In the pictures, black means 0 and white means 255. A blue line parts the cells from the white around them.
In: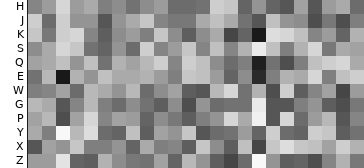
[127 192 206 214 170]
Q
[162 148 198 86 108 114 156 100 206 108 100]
Y
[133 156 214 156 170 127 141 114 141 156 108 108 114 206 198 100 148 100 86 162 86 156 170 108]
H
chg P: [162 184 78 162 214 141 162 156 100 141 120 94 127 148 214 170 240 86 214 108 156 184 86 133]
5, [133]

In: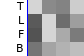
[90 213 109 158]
L
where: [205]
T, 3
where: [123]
F, 3

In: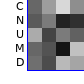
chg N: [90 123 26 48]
2, [34]
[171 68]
U
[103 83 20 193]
M

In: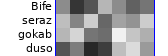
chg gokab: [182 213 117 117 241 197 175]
3, [109]
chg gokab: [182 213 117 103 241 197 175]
3, [109]
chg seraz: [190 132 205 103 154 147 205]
4, [162]
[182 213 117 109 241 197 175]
gokab
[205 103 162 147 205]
seraz
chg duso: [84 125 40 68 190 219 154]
3, [61]
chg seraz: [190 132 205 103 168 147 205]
4, [162]

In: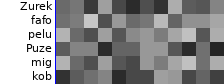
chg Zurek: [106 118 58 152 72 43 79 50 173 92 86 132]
3, [159]
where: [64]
kob, 11
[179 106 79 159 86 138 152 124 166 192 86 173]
pelu
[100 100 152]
Puze
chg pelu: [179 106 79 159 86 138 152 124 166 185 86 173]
9, [192]
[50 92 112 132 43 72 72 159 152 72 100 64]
kob

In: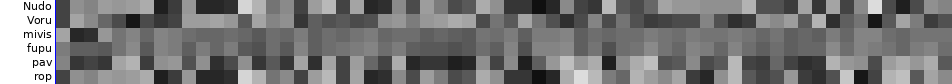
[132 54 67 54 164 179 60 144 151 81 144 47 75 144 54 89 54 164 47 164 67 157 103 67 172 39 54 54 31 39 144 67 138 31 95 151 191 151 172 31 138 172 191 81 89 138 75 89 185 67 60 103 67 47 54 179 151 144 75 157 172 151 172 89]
pav
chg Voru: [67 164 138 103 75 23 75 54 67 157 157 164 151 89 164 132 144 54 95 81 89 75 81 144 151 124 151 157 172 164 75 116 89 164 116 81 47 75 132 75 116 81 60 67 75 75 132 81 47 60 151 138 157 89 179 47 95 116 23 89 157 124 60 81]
60, [164]
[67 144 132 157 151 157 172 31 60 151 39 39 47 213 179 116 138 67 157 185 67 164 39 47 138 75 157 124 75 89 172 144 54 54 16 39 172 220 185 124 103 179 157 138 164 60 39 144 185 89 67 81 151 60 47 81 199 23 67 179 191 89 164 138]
rop

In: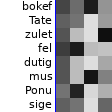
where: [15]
zulet, 3
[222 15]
zulet

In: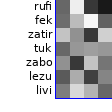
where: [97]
fek, 3
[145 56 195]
zabo
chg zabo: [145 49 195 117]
1, [56]
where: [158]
tuk, 2
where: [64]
lezu, 2
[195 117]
zabo
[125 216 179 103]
livi

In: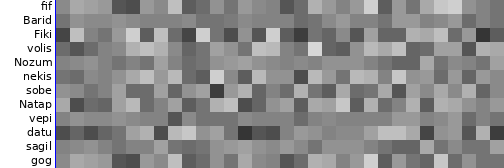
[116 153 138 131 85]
fif
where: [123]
Barid, 12
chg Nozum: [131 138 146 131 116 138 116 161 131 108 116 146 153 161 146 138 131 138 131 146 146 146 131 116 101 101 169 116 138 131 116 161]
5, [131]

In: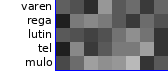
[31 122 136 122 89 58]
rega
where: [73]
mulo, 0
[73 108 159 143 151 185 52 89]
mulo
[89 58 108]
rega
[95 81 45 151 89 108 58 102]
varen

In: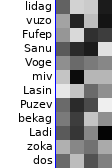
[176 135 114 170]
zoka
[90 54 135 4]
Ladi
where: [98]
lidag, 0
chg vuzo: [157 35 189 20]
0, [163]
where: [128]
dos, 3

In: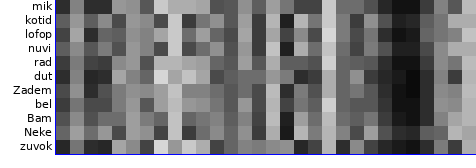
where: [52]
bel, 23
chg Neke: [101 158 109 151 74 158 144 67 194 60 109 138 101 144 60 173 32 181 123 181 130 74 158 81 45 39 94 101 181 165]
16, [26]
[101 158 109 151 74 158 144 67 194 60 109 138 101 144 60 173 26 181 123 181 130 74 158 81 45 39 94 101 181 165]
Neke

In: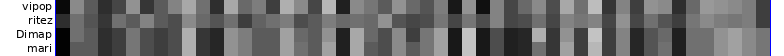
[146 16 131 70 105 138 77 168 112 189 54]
vipop
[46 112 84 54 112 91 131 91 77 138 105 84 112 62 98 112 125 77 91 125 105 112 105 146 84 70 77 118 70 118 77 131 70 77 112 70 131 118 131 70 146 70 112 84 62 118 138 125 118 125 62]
ritez
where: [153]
vipop, 46
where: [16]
vipop, 30
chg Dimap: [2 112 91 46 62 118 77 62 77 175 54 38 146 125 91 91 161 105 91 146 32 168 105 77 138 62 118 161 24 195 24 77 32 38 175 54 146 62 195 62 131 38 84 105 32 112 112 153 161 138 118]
47, [146]
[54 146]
Dimap
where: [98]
ritez, 14

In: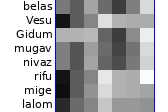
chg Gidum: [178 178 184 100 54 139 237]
4, [61]
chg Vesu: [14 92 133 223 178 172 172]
0, [20]
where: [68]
mugav, 4
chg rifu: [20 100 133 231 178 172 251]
1, [92]
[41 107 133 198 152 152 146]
lalom
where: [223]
Vesu, 3
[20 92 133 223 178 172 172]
Vesu

